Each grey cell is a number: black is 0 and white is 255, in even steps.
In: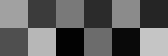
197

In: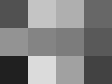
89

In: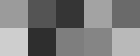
185

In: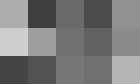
139

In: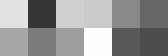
76

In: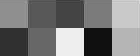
180

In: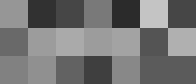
176

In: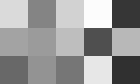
184

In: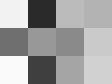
202

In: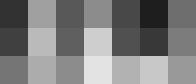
124
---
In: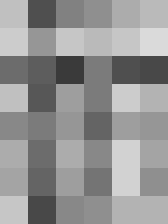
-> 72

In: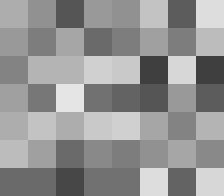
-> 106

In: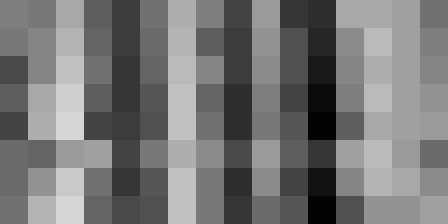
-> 180

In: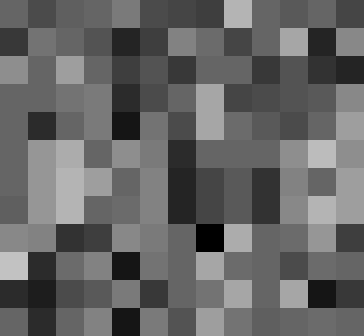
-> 43

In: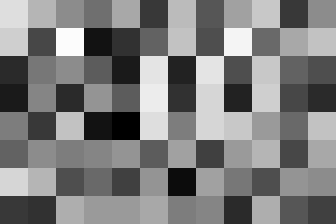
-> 49

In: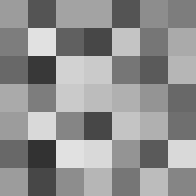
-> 71
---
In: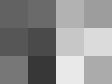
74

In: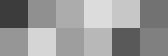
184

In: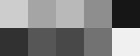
72

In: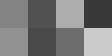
73

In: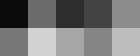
166

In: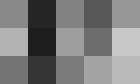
157
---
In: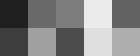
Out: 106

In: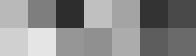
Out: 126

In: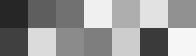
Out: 94

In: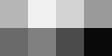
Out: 241

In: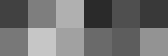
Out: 126

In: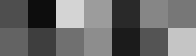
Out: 13
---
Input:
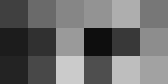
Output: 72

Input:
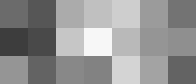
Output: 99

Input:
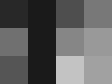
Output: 26

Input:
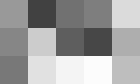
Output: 225

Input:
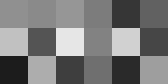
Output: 173

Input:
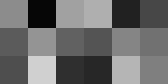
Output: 208

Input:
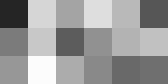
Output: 252

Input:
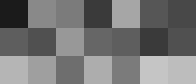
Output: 159

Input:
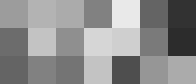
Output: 129

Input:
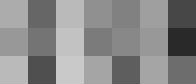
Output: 79
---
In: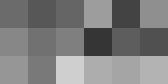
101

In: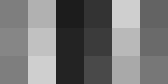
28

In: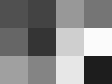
152

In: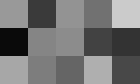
147

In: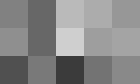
186

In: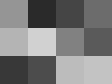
69

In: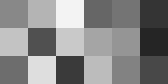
243
